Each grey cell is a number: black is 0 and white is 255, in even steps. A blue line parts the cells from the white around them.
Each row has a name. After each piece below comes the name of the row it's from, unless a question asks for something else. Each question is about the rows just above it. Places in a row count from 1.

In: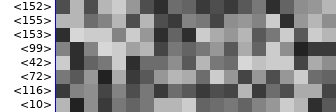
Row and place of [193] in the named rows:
<42>, 15
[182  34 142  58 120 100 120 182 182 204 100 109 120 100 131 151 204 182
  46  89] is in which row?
<10>
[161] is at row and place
<99>, 6

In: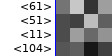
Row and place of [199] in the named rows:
<61>, 2
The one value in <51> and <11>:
[76]
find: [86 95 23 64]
<104>
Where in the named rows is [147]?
<11>, 4
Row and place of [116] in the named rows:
<61>, 1
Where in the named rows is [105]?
<11>, 3
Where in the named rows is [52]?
<61>, 3

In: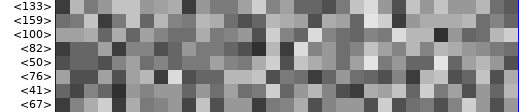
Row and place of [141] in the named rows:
<82>, 31
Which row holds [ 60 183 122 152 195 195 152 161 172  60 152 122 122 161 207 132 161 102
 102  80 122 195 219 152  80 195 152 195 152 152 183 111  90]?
<133>
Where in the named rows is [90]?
<133>, 33
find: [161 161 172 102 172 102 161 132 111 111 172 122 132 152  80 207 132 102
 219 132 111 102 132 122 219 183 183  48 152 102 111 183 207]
<100>
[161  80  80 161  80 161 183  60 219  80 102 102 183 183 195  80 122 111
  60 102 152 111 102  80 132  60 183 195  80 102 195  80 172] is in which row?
<76>

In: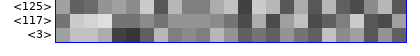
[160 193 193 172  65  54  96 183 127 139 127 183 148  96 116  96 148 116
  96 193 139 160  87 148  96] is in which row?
<3>
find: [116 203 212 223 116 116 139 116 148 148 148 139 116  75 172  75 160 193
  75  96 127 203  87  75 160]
<117>
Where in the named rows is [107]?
<125>, 3

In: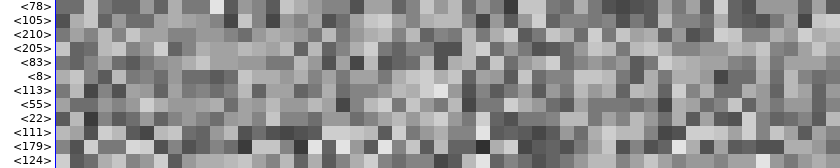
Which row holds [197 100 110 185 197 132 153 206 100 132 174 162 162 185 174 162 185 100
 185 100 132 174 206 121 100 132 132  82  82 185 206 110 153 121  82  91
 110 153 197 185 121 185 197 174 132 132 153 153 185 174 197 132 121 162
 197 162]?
<205>
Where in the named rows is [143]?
<83>, 8
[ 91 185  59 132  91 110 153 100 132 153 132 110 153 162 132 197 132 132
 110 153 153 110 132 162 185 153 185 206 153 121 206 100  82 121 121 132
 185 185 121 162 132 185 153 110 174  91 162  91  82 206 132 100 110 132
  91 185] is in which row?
<22>
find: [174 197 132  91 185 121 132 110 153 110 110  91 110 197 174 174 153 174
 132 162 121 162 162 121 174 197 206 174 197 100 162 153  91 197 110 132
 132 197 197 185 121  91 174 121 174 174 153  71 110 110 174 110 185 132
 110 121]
<8>
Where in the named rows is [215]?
<179>, 6

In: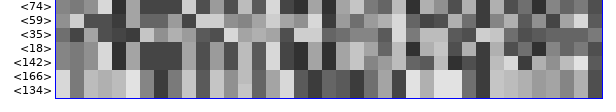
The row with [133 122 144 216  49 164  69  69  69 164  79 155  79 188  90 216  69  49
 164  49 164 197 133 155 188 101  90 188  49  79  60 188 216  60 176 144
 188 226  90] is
<142>
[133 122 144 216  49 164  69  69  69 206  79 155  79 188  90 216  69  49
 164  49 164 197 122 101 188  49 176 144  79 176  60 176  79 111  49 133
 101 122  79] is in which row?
<74>

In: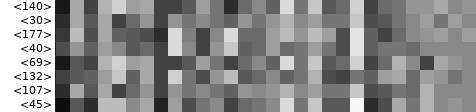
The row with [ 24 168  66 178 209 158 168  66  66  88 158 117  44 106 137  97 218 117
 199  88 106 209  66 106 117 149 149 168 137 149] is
<140>
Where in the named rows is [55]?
<177>, 1
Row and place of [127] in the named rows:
<177>, 10

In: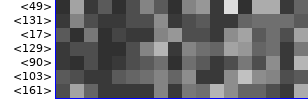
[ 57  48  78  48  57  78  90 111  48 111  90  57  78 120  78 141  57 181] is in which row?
<90>
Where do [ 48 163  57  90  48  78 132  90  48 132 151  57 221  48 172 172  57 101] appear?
<49>
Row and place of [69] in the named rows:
<17>, 5
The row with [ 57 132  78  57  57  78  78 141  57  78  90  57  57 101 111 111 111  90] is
<131>

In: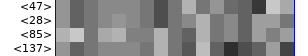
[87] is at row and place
<137>, 10
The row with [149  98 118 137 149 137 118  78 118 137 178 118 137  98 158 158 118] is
<28>
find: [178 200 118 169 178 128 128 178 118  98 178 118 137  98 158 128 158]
<85>
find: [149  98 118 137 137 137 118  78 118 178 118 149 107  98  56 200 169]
<47>

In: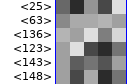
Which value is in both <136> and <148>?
[160]
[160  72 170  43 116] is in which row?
<148>
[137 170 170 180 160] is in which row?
<63>
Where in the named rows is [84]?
<143>, 4
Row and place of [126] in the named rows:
<136>, 4
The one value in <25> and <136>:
[223]

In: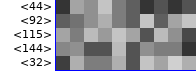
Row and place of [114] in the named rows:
<92>, 2
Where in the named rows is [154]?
<115>, 4
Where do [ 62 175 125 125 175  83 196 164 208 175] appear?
<32>
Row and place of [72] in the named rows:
<115>, 10

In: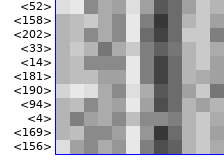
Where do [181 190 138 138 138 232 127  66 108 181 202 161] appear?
<14>
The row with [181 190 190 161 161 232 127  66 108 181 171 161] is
<181>
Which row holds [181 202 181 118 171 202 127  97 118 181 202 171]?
<33>
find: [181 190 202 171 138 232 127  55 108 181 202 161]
<158>
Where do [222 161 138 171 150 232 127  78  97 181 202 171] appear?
<156>
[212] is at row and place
<190>, 1

